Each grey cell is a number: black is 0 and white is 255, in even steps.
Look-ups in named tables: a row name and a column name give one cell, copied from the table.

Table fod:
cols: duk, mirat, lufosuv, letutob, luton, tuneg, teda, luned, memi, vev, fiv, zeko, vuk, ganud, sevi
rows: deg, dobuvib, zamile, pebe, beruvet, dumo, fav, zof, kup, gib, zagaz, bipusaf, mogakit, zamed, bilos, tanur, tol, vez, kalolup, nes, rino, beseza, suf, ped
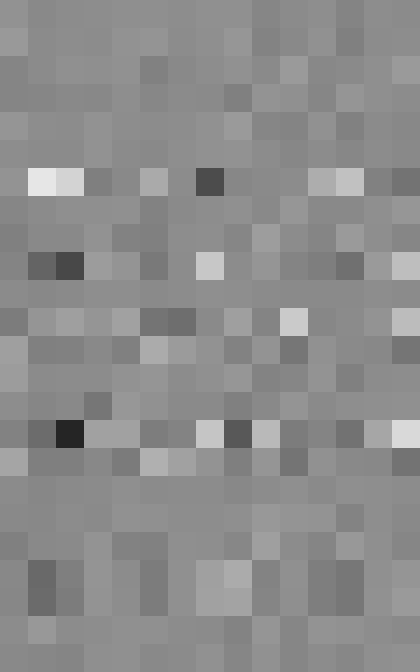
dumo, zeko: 140
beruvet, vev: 134
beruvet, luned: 145
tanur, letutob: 161
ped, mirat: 135
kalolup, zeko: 147
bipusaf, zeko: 135
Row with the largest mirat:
fav

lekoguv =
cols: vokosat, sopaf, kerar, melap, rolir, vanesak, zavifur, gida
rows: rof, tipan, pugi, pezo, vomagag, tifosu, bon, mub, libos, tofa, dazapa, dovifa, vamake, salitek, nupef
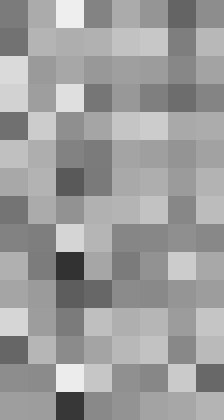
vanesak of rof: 149
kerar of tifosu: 130
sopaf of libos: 126
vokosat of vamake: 102
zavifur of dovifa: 156
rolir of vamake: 184
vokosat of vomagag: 112
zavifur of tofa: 204
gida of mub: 188
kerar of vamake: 139
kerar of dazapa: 93
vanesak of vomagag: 204
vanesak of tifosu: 159
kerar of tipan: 174

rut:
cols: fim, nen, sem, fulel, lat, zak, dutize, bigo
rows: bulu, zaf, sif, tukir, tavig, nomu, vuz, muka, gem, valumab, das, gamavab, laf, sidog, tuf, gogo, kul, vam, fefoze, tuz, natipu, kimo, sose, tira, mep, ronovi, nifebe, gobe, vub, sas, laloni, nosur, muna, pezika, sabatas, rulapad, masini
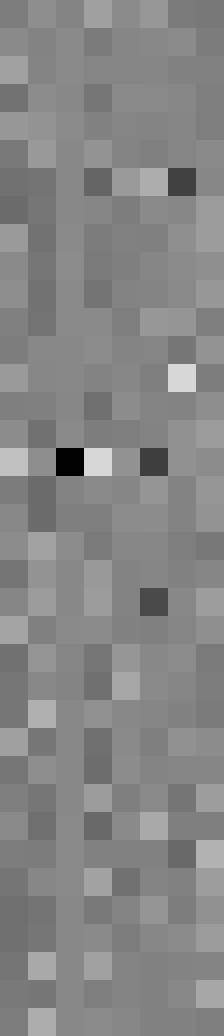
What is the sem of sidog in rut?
136
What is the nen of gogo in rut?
113
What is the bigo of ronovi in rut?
122
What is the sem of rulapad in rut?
136
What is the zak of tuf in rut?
132
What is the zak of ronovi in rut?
134
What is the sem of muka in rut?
136
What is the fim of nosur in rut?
117
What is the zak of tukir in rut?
137
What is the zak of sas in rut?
169
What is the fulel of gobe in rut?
109
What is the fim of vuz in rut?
113
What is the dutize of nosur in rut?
129
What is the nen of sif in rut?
132
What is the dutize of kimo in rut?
136
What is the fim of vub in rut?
127
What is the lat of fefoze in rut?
140
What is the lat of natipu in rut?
131
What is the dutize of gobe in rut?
133
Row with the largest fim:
kul

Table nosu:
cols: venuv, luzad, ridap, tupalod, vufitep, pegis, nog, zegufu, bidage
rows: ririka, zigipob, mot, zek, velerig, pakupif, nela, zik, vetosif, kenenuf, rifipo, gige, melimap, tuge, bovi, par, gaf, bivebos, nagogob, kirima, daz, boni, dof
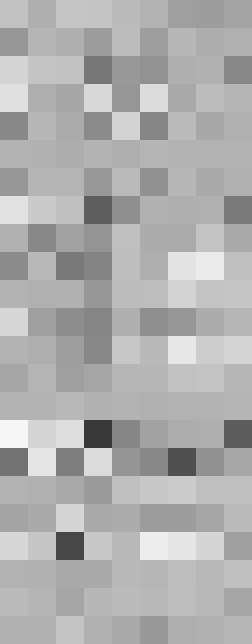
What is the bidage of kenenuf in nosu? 191
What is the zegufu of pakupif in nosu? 178
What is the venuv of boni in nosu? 186
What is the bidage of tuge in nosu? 182
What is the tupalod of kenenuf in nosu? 131
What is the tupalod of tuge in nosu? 165
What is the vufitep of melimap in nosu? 199
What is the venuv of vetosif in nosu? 177
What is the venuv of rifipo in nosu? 179
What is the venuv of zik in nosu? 225
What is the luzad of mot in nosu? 196
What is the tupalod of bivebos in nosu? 155
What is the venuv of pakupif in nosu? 179
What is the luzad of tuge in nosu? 180
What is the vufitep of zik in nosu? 143
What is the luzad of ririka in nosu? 175
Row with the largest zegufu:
kenenuf

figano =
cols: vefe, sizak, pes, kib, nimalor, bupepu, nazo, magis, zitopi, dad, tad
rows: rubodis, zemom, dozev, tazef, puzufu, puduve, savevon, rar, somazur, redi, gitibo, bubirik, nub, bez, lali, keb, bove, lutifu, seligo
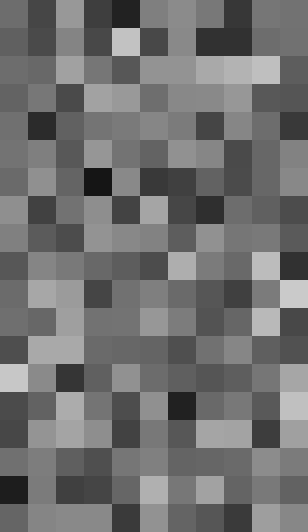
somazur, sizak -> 91
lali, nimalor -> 77
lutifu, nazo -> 119
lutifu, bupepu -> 176
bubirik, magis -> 83
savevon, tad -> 136
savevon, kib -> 21
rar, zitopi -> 109
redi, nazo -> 174
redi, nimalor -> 93
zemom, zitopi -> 49
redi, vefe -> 87
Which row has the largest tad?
gitibo

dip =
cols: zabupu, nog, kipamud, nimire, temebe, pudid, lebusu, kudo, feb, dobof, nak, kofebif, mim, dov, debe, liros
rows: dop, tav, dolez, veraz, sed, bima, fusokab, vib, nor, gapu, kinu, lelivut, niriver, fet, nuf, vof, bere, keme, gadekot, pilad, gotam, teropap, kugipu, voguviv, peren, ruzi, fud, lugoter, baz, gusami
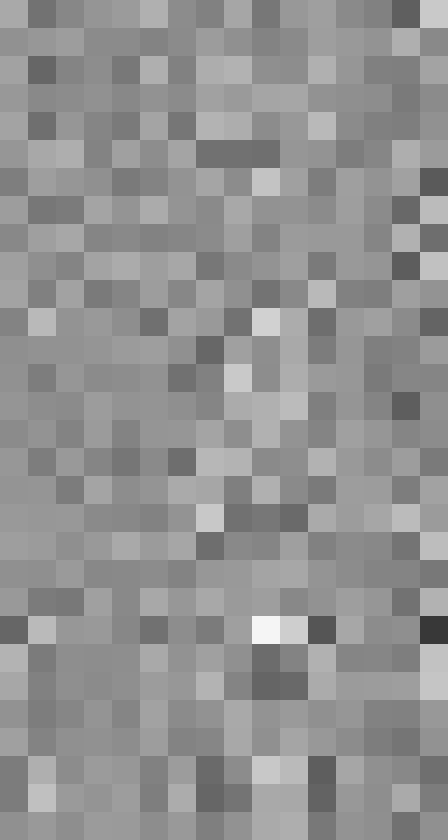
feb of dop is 166
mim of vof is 160
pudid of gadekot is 130
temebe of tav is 139
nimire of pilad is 153
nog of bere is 125
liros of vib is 187
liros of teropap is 178
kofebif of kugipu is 85

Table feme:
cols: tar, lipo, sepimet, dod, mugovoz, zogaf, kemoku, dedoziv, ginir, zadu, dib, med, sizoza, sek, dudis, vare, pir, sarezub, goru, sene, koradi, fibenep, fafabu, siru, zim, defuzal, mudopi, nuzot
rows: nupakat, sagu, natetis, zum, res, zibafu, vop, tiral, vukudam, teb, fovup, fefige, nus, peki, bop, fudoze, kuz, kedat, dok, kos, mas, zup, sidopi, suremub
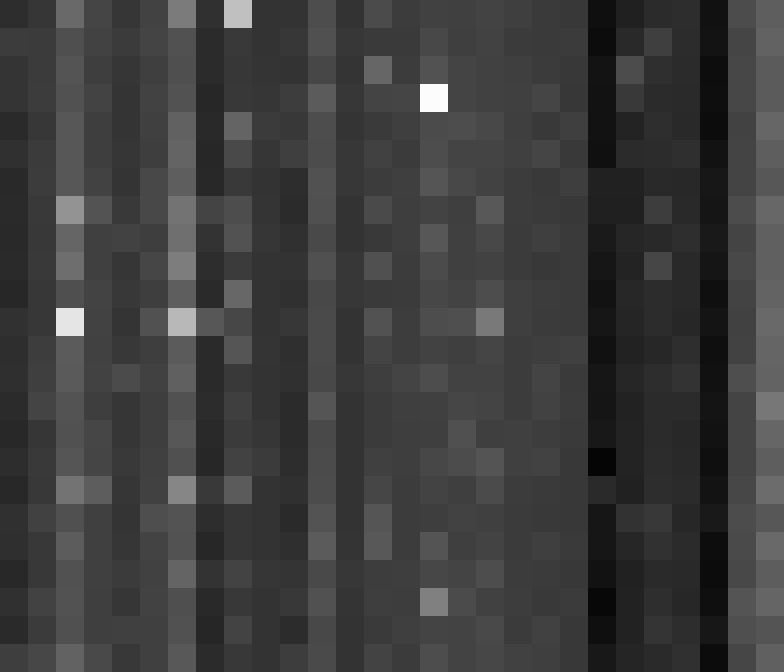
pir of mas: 68
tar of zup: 48
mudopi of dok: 76
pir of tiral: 63
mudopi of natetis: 71
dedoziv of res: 41
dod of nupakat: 69
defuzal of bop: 20
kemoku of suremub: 88
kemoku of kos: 82
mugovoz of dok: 52
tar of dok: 48
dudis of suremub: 59
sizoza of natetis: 52
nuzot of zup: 101

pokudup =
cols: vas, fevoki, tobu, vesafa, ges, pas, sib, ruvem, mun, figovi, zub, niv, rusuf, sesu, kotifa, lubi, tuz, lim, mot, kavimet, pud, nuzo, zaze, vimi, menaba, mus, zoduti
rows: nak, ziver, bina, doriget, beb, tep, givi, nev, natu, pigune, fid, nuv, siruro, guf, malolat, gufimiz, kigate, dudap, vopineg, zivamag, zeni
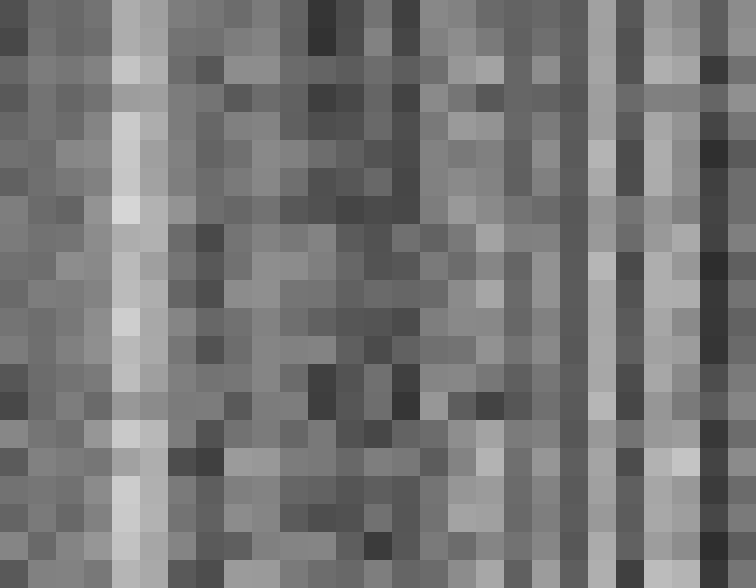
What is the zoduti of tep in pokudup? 90
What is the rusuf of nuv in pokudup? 86
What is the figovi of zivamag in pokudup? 128
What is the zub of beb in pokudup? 96
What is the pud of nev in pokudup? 88
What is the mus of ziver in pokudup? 94
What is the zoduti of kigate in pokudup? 139
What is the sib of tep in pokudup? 129
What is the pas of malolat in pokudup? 139
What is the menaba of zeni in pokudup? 180
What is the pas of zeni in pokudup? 169
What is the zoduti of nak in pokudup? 140
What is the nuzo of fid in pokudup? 167
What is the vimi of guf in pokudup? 167
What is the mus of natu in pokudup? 66
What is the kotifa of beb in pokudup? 78
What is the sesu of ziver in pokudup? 130
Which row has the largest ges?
nev

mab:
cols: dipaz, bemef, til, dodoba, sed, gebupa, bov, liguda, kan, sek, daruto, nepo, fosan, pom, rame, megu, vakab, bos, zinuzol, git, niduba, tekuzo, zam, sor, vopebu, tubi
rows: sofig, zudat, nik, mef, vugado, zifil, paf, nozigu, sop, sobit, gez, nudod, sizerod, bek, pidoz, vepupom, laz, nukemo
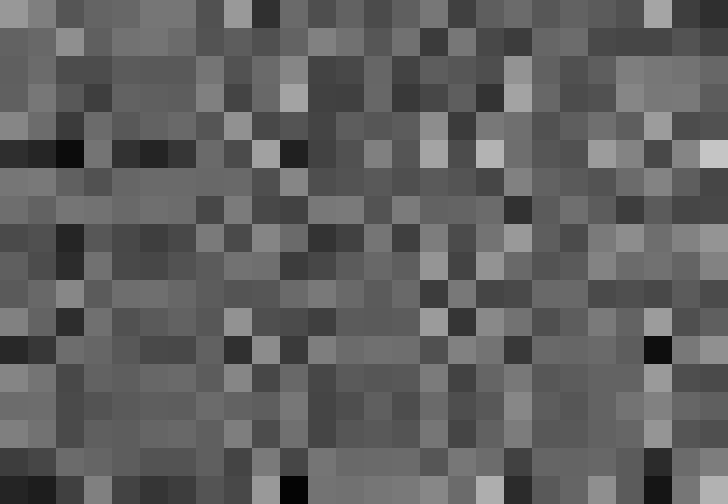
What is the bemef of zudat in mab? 104
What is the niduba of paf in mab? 90
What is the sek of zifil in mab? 161
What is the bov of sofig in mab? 118
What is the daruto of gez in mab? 106
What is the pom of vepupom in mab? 89
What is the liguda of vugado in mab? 85
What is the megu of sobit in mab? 149
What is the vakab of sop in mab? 75
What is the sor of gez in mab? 72

